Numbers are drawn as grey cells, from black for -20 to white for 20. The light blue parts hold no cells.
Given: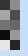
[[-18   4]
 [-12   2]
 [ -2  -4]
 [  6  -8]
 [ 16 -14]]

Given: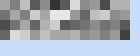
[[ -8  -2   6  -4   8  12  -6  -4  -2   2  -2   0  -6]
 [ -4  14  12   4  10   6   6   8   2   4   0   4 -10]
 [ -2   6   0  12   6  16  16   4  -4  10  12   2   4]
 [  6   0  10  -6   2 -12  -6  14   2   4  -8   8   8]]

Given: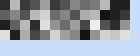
[[-15  -5   9 -13  15   3  -3   5  -9  17  -7 -13   3]
 [-13   9 -11  -7   5 -11  -7   1  -3  -1   9 -15 -15]
 [ -5   1  -7   9  13  -3   1  -7   7   9 -17 -15 -11]
 [ 15 -15   7  -9  -1  13   5   1 -17   3  13  11  15]]

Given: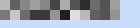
[[ -1  11  -3 -11 -11   3 -15  15   9  -5  -7   3]
 [  9  -5   1   5   1  -9   7  -7 -13  -3  -7   5]]

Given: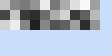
[[ -9  11 -11 -13  -3   7  13 -11  -5   9]
 [ 11   1  -1   3  17  -1   7  15  19   5]
 [ 13  17   1 -15   1  -7  -5   5 -13   3]]

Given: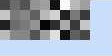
[[-15  -3  -1   3 -19 -13   7 -11  11]
 [ -9  -3  -7   3   5 -17  19   9   5]
 [  9   1   1  -7   5  15 -17  -5  -9]
 [ 11  -1   1  -5   9  13 -15  -1 -11]]
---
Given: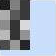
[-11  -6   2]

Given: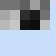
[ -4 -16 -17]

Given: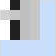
[ 11  10 -15  20]

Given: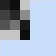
[ 11 -14  -7]

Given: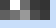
[-12  -8]

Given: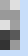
[15  4]

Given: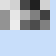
[13  0 -4]

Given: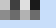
[-16   8]

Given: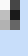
[-9 10]
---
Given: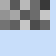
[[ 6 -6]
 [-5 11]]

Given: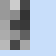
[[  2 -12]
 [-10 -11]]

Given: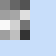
[[ 6 15]
 [13 -2]]

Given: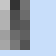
[[-8 -3]
 [-7 -6]]

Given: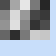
[[14  4]
 [15  1]]

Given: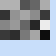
[[ 3  6]
 [ 4 -4]]
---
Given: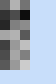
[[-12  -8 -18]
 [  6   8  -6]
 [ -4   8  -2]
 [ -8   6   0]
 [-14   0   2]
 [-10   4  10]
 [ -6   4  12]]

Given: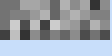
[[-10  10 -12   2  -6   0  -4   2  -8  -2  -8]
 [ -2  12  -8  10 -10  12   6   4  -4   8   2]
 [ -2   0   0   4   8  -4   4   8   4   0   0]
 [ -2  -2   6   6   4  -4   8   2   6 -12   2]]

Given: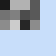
[[  2  12 -14   2]
 [ -2   0  -8  -6]
 [-16   8   8  -6]]

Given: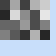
[[  0  -6 -12   8 -14]
 [-10   6 -10   8  12]
 [-14  14   2  -8  16]
 [ -4  -4   4  -8   0]]

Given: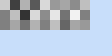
[[  0  10 -12  14   2  16  -2  18   0]
 [  0   6  -2   8   0  10  -4   6   4]
 [ 12 -10   8  -6  14   4   6   2  10]]

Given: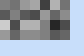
[[ -6   0  -6  -8   4  -4   2]
 [  4  -4   2   2   0  -6  -4]
 [  0  -2   4   6 -10   8  -2]
 [ 12  -8   8   8   0 -14  -8]]

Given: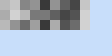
[[  9   3  -3   5 -11   7  -7  -3  13]
 [  9  11   1   3 -11   3  -5  -9  11]
 [  7  13   9  -1  -1  -5  -9  -7  13]]
